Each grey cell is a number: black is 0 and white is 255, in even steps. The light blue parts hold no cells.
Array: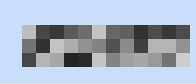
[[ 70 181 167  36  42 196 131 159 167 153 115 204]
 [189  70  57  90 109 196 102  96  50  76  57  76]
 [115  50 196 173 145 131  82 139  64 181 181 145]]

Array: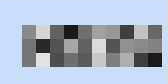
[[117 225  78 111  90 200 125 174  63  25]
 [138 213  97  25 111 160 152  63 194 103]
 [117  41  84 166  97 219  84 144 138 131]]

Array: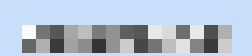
[[102 175  58 161 139  52 146 204  71 116 189 226 131  58 204]
 [251 116  87 167 189 123 146  95  87 232 218 110 232  79 175]]

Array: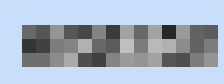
[[111 111 140 170  79  65 132 154 148 162  86  79 124 148]
 [104  86 148  86  71 132  59 162 104 162  39 154  98  92]
 [ 53  65 124 132 177 104  92 191 124 185 177 140  98 124]]

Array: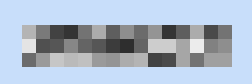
[[107 154 198 186 192 154 148 172 180  66  74 166 115 160 160]
 [180 122  66  52 115 172  94 142 107 148  52  94 172  74 115]
 [228  80  86 135 100  86  60  46 100 205 205 166 236 129 142]]

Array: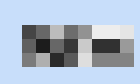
[[123 175  42  90 222 131 131 131]
 [ 69 103 188 109 146 237 237 229]
 [ 96  28 103  55 202  49  49 154]]
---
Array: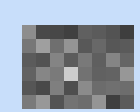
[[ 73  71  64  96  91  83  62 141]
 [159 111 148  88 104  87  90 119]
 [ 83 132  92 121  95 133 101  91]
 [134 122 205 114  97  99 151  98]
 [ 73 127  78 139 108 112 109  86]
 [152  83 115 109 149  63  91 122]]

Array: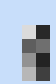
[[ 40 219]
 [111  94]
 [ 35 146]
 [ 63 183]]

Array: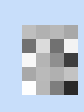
[[177 184 168 190]
 [219 113 243 113]
 [180 143  62 247]
 [186 176 195 168]
 [184 126  41 254]]

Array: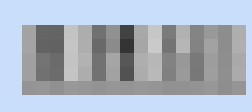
[[101 100 195 173 113 145  66 168 198 123 177 132 153 141 174 163]
 [ 99  98 197 174 105 139  52 166 202 116 182 131 162 141 175 164]
 [116 107 195 178 114 165  87 174 183 130 152 121 157 142 169 160]
 [113 108 196 173 114 162  82 172 185 128 154 120 158 143 171 160]
 [150 144 152 150 147 150 148 151 149 145 146 147 151 142 149 148]]

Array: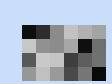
[[ 45 138 194 177 164  14]
 [145 140 167  15 111 199]
 [201 197  62  94 113  88]
 [192 154  74 119   9 151]]

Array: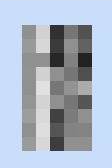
[[210  49 118  82 144]
 [215  59 144  98 153]
 [144  39 130  34 144]
 [209 144 118  80 146]
 [224 118 147 172 144]
 [211 144 119  86 148]
 [217  65 123 144 157]
 [222  85 131 132 144]
 [216  61 144 144 154]]

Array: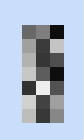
[[126  13 104]
 [ 59 196 160]
 [ 54  78 178]
 [ 93  14 199]
 [238  82  50]
 [ 66 159 209]
 [ 56 135 189]]

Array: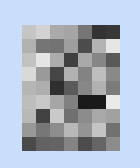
[[210 170 165 117  51  56 197]
 [117 115 158  76 179 230 177]
 [229 172  64 169 134  89 194]
 [154  69 178 131 190 137 217]
 [174  47  91 135 177 123 181]
 [200 166 129  26  26 234 189]
 [ 66 201 112 140 168 161 184]
 [119 141 184 148 196 113 152]
 [ 98 100 132  76 101 140  74]]

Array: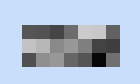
[[ 82  69 108 203 200  97  85]
 [183 137 152 127  67  62 195]
 [143 152 102  85   7 112  80]]
